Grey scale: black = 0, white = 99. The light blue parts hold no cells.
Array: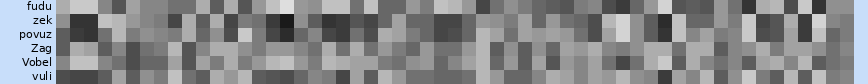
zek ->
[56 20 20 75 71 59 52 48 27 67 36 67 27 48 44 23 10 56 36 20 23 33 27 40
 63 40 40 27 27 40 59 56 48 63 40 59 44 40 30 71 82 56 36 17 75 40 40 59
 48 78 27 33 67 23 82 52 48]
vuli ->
[30 27 27 36 63 36 56 48 75 44 36 67 59 71 36 33 30 40 52 48 27 63 36 71
 59 44 44 40 40 44 71 59 40 40 52 67 63 52 63 59 71 56 52 23 63 52 71 36
 56 78 48 36 71 36 75 48 52]

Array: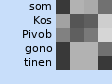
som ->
[22 69 66 44]
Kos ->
[63 33 37 80]
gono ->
[22 69 69 44]

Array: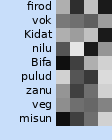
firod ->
[68 18 75 10]
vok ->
[47 43 37 61]
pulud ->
[81 33 22 85]
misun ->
[ 6 25 43 81]

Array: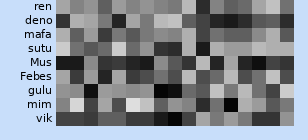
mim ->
[51 83 26 64 30 86 75 37 57 51 17 44  2 68 60 34 47]
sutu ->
[79 44 34 41 79 41 57 20 17 68 10 68 60 60 72 68 68]

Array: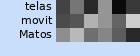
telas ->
[26 46 16 58  4 22]
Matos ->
[55 72 43 52 36 16]

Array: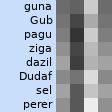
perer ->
[56 34 92 56]
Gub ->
[45 27 66 45]

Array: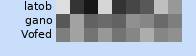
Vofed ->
[49 63 45 59 45 52 67 52 56]

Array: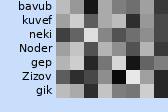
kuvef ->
[62 80 36 66 73 18 59 28]
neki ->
[25 39 86 52 32 43 55 28]
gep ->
[70 80 15 46 83  8 39 49]
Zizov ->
[36 18 28 55  4 90 62 15]

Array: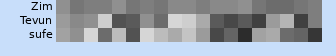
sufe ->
[63 56 83 42 73 32 83 73 66 76 60 28 39 17 63 66 42 39 21]
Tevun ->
[60 53 56 80 32 35 56 42 83 80 66 35 28 35 25 60 70 25 49]
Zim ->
[56 46 49 49 56 46 49 46 53 53 49 53 53 56 46 42 42 46 49]

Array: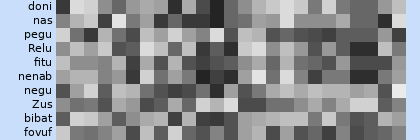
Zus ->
[55 44 47 32 66 59 29 36 66 40 81 70 85 29 29 44 44 55 66 51 66 81 81 36
 51]
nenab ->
[62 70 70 51 59 22 81 44 62 47 14 25 18 62 88 44 85 51 25 47 47 18 18 47
 62]
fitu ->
[74 55 55 51 70 25 66 32 70 32 25 32 36 55 66 40 70 44 40 32 59 29 29 29
 59]

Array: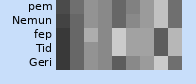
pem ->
[29 43 57 53 40 50 60 75 43]
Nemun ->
[26 40 57 53 40 53 60 75 43]
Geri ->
[22 40 57 53 36 53 60 79 43]

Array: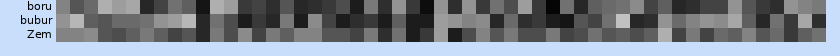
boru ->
[51 33 41 68 61 65 15 26 44 37  8 68 61 22 26 18 33 15 18 22 30 11 47 18
 57 22  5 57 18 57 22 44 30 61 22  2 44 15 37 41 44 54 26 37 15 18 26 26
 57 33 22 18 57 51 47]
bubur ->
[57 71 37 33 41 41 44 57 61 71 15 44 30 11 22 15 47 11 54 26 11 18 22 11
 37 11 11 61 57 51 54 15 41 18 22 11  8 33 26 44 75 15 18 57 41 51 57 54
 65 37 15 44 22 65 18]

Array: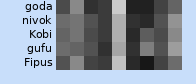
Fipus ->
[32 53 26 23 75 16  9 26 42]
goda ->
[29 53 19 23 79 13 13 26 39]

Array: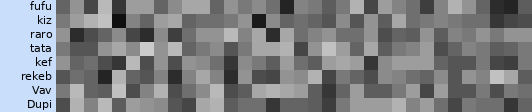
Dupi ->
[30 69 51 72 36 61 57 54 33 27 65 69 36 43 43 21 39 39 36 24 47 61 61 61
 69 51 61 43 27 47 43 43 21 39]
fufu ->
[39 57 27 72 21 61 61 39 54 65 65 39 57 47 54 43 14 51 47 36 47 69 27 61
 51 43 24 51 69 57 39 17 14 36]
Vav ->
[47 72 39 36 75 30 51 69 30 43 54 72 30 36 65 69 65 61 36 21 39 61 36 36
 47 61 27 61 33 33 47 30 47 43]
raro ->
[57 17 30 39 54 27 17 54 24 43 57 57 72 51 65 17 65 43 51 57 43 43 57 30
 39 36 57 36 51 47 57 47 57 57]

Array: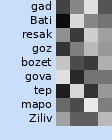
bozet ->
[76 29 23 68]
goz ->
[20 49 72 59]

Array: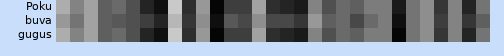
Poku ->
[67 51 63 37 41 31 14  6 78 18 59  2 24 24 63 18 14 10 51 31 41 37 48 48
 10 45 55 21 51 14 45]

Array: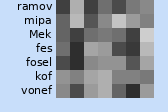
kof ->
[57 50 64 68 50 50 47]
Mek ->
[39 25 43 47 43 25 80]
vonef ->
[53 29 60 68 39 18 60]

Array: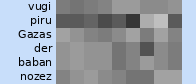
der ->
[57 60 57 57 45 51 32 54 48]
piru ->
[35 35 39 29 35 21 67 74 35]

